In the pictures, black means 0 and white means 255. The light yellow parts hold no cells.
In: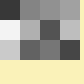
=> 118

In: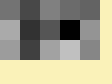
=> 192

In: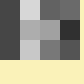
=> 120

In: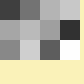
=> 93

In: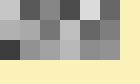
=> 140

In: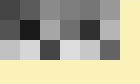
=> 199

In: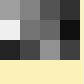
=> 145
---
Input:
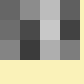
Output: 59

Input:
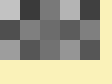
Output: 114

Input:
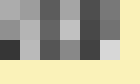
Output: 136

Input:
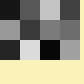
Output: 219

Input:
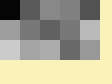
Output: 172

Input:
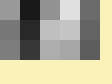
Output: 173

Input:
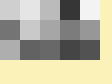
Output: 104

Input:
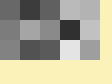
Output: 90

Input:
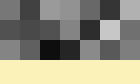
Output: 138

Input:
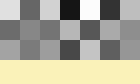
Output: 196
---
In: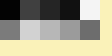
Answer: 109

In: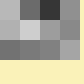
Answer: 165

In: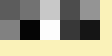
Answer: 21

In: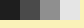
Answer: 229

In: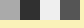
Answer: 85

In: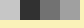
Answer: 160
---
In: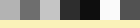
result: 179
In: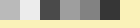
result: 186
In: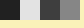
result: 33
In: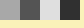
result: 168
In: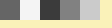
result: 101
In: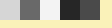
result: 214
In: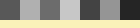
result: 88
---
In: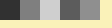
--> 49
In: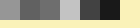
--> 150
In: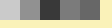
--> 202
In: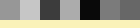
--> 151
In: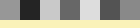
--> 151
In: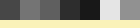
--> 71
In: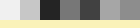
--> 240
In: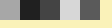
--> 167
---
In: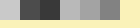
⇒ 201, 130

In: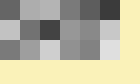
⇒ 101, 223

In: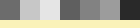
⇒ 108, 41

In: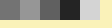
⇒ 115, 212

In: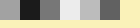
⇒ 162, 97

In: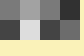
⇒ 122, 108
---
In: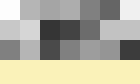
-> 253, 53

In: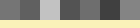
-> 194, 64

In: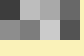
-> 203, 61

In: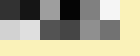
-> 245, 5

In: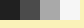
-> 246, 32

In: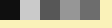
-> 202, 15

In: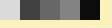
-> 218, 12

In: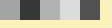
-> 220, 55

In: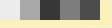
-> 236, 54
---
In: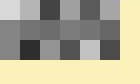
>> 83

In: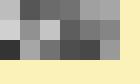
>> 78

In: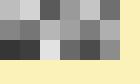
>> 105

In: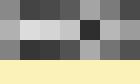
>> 170

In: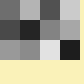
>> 139

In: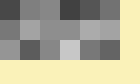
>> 199

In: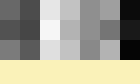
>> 137
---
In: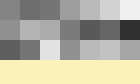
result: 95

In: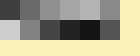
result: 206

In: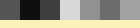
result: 84

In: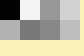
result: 178

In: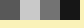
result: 88

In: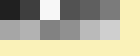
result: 166

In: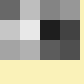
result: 164

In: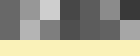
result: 104

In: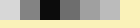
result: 215
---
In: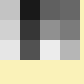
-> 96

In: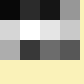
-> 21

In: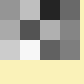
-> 36

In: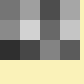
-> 77

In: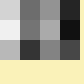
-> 147

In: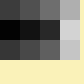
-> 110

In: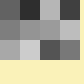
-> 182
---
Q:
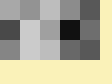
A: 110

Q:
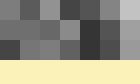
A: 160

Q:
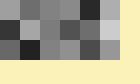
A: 204

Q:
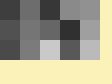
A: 159

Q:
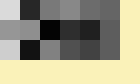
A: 93

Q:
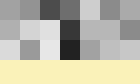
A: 139

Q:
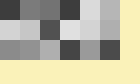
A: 175
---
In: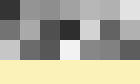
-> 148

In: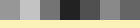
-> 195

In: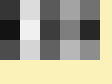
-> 220

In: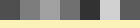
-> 125

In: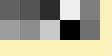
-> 84

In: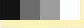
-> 108
